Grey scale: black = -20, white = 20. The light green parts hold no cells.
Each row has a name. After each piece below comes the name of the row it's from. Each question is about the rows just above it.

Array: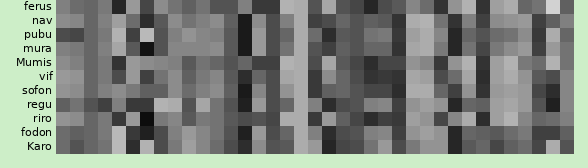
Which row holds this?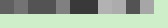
ferus
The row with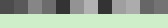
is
ferus
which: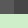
Mumis
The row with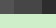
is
sofon

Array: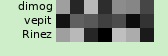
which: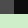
vepit
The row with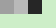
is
Rinez
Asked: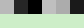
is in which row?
Rinez
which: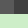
vepit
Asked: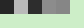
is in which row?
dimog

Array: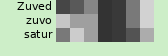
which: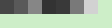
Zuved
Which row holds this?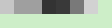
zuvo
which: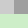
satur
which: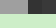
zuvo

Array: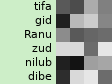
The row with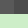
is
tifa
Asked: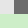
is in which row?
dibe
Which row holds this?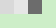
dibe

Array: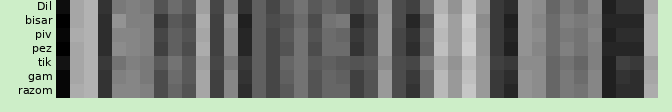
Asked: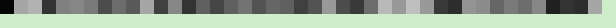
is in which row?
gam
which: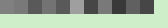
tik

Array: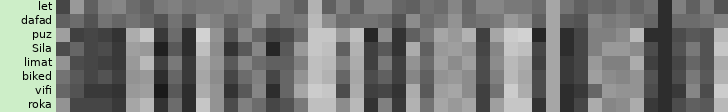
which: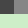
Sila
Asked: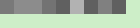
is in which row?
let
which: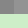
biked
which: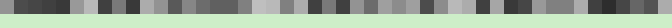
limat

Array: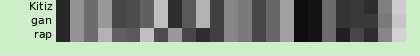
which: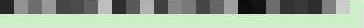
Kitiz
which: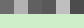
rap
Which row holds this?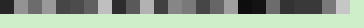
gan

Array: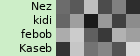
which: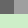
kidi
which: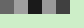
kidi

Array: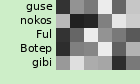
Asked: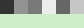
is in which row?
guse
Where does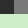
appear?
gibi
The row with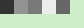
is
guse
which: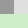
gibi
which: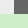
guse

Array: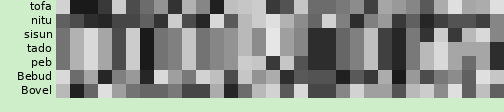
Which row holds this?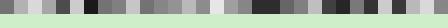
sisun
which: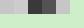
tofa

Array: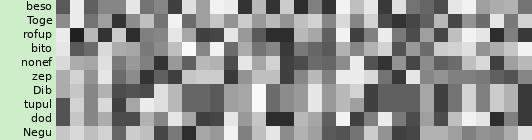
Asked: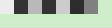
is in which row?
beso
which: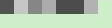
dod

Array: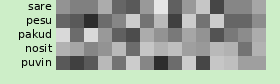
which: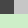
puvin
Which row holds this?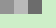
nosit
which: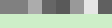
sare
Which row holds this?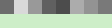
pakud
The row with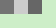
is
pesu
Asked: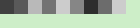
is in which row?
puvin
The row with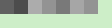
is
pakud

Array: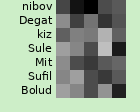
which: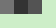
Degat
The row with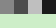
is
Sule
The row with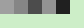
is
Bolud
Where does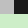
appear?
Sule
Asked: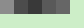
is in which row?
Mit
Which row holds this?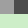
Sufil
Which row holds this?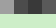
Sufil

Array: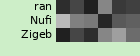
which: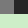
Nufi
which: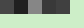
ran
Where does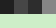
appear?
Zigeb
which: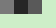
Nufi

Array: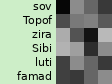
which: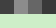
luti
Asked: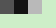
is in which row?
zira

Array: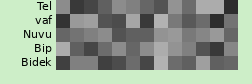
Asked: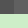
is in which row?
Nuvu
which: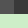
Bip
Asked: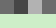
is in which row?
Bidek
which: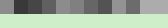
Tel
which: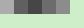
Bip
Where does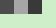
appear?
vaf

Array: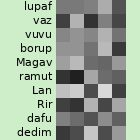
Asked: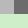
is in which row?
Magav
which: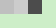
Lan
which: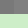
lupaf
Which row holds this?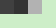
Rir
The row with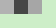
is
Rir
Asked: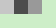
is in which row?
dedim
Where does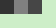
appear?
vaz

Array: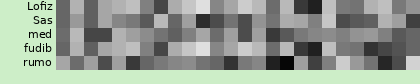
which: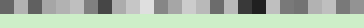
Lofiz
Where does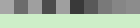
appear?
med
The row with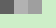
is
Sas
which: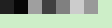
rumo
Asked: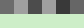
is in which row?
rumo

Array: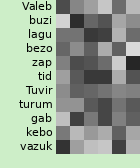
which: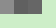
Tuvir
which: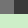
lagu

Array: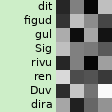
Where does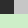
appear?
Duv
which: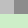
figud

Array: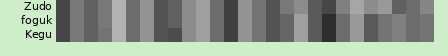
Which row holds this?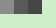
Zudo
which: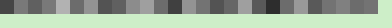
foguk
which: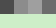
Kegu
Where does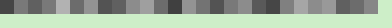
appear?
Zudo

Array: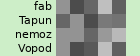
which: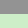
nemoz
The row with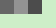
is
Tapun
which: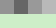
nemoz
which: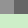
nemoz
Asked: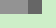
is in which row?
nemoz
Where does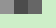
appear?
fab
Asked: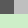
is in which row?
Vopod

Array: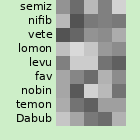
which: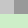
lomon
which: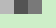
nifib
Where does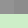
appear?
vete
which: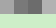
Dabub
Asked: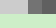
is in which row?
levu
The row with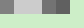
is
levu
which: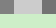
levu

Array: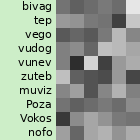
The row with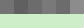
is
Poza
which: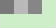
vego
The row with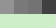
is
tep
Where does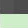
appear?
zuteb
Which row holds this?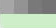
Vokos
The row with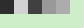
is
vunev

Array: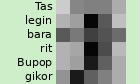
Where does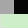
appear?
rit
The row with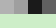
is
Bupop
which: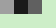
Bupop

